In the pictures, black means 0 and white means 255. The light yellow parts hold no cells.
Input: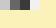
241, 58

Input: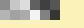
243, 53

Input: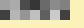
202, 54

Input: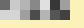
224, 55

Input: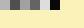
221, 8

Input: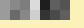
219, 30

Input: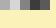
214, 60

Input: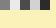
234, 43

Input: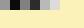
219, 11

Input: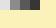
226, 54
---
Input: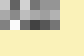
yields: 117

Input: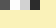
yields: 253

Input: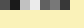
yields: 97

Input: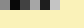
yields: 166

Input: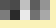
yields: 192

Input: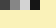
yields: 134

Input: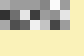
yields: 134

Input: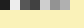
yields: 206

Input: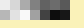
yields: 98
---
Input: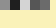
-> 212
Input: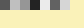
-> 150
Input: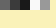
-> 25
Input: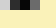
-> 6
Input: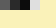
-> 12
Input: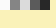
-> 219
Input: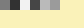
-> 242
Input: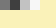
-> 194
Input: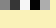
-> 246
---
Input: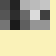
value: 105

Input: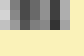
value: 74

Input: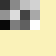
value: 67

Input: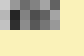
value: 130

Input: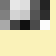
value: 200

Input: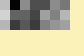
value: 99

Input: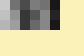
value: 55

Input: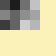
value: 142
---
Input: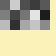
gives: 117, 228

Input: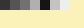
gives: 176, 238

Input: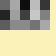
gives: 63, 199

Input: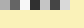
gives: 48, 247

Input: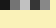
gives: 193, 193

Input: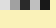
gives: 42, 222

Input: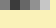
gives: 103, 198

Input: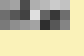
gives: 223, 223

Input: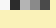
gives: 180, 247

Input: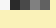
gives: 73, 246
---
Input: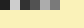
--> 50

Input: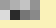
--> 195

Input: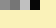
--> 192

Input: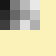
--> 186

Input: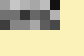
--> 179

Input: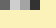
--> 164
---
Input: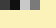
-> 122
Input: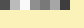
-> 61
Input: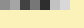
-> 216
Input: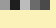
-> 74
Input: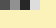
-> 221
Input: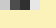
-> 231
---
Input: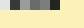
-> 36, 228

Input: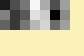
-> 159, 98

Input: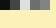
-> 131, 15

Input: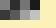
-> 26, 57

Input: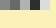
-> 220, 135

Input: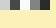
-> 42, 208

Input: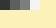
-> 243, 52
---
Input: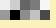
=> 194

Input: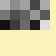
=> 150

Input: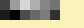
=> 124

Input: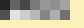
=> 174

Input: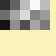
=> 132

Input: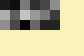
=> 122

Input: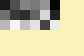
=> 214

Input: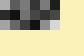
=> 53

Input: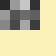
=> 107
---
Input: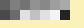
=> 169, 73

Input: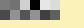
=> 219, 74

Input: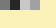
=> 161, 120

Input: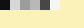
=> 245, 16

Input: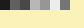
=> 117, 27

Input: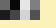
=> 127, 27

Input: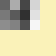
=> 213, 141

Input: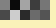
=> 118, 73

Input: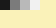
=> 241, 25

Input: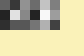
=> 127, 47
